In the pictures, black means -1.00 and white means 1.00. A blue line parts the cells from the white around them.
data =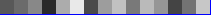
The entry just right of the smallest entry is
0.35
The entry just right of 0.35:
0.83

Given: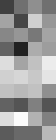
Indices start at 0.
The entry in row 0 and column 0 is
-0.50
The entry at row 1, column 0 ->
0.29
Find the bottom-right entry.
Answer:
0.45
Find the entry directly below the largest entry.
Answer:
-0.18
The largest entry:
0.97
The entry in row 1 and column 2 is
0.63
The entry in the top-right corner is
-0.12
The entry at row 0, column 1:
-0.12
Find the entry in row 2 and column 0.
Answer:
0.06
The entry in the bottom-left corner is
-0.29

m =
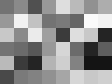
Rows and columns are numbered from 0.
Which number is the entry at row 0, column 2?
-0.37
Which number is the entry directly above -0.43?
0.46
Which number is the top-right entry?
0.36
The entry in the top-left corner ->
-0.10
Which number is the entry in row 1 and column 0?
0.19
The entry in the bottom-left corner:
-0.43
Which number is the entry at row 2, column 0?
0.57
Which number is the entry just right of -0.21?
0.96
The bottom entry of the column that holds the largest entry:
0.57
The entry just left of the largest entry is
-0.21
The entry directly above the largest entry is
0.14
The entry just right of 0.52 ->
-0.10
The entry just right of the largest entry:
0.90
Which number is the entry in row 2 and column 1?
0.08

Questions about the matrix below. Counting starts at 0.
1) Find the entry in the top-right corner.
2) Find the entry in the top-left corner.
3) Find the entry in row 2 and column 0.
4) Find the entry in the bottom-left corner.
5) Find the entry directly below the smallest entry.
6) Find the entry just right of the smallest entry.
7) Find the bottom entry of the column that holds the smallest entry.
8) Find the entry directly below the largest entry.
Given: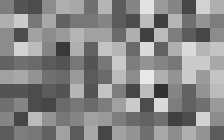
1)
0.37
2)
-0.02
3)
0.10
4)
-0.29
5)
0.71
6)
0.04
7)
0.32
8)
0.47

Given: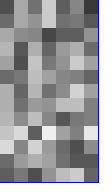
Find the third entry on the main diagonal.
0.05
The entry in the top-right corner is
-0.55
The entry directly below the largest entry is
0.21
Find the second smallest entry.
-0.44
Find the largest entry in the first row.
0.59
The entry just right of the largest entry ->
0.26
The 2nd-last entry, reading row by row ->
0.59
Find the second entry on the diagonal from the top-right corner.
-0.06
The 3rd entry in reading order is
-0.11
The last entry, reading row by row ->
-0.21
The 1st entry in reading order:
-0.38
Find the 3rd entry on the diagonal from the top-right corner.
-0.26
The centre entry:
-0.11
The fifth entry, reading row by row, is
-0.26
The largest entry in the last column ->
0.81
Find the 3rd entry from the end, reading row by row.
0.48
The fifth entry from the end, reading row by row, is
-0.38
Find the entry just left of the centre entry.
0.42
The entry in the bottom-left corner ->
-0.26
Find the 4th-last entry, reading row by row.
0.15
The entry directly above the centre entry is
0.26
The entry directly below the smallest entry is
-0.32

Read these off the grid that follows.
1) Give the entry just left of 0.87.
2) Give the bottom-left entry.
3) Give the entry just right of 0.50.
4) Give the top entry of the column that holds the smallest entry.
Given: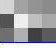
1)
-0.35
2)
-0.13
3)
0.32
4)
0.15

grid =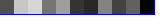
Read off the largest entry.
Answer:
0.68
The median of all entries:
-0.25

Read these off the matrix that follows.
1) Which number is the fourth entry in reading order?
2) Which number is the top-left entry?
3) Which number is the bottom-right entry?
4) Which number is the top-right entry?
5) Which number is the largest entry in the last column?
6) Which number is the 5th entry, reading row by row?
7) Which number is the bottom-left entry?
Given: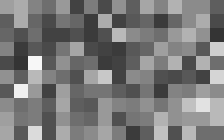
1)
-0.14
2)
0.25
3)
-0.14
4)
-0.26
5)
0.67
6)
0.20
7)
0.30

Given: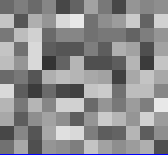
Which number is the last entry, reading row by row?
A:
-0.38
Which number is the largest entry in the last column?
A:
0.82
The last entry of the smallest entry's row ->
0.54
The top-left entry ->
-0.17
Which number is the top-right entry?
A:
0.11
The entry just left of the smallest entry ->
0.70
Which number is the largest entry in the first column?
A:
0.70
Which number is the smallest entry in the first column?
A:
-0.44
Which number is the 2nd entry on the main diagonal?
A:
-0.33
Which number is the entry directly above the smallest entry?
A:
-0.27
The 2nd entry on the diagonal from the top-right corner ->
-0.22
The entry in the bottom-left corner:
-0.11
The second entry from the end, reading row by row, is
0.37
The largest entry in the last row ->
0.54
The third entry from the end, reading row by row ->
0.22
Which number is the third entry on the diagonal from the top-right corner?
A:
-0.22
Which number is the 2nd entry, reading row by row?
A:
-0.01
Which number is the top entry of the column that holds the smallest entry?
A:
0.05
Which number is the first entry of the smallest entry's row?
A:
0.48

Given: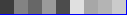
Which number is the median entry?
0.21
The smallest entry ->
-0.52
